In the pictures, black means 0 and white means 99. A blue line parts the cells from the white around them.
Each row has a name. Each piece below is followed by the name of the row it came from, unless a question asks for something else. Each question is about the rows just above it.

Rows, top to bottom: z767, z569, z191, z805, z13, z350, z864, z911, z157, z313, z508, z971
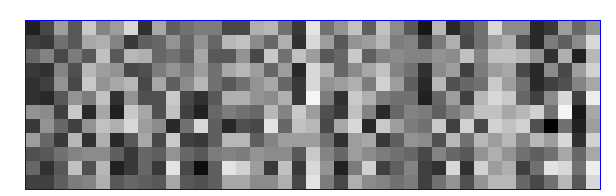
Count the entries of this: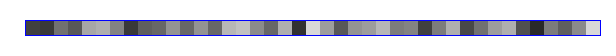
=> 41
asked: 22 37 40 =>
z569

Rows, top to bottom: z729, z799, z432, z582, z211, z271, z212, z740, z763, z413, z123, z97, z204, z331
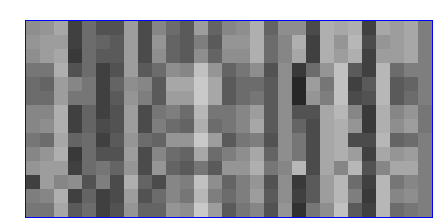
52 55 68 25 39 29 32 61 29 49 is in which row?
z740
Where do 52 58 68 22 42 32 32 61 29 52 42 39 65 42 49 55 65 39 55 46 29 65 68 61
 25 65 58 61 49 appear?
z413

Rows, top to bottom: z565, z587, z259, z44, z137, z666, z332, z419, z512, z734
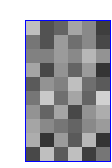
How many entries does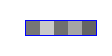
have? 5
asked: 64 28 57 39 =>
z44

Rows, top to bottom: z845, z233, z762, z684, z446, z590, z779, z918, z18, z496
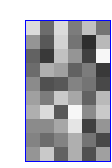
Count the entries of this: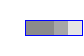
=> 4
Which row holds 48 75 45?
z845
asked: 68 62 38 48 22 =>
z684

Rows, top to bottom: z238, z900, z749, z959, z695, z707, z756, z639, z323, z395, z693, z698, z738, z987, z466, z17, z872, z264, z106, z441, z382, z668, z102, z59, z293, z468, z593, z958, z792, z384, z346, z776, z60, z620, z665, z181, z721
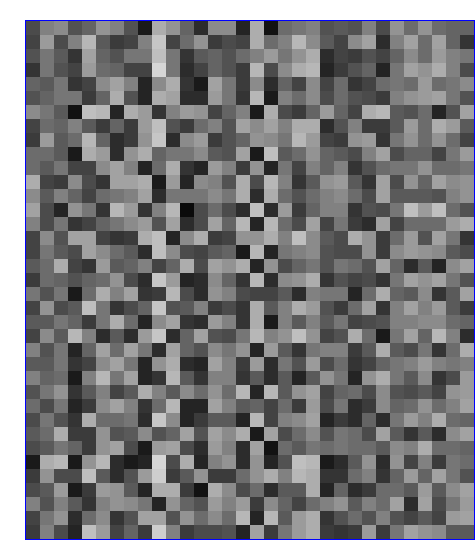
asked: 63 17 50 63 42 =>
z900
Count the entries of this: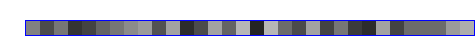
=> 32

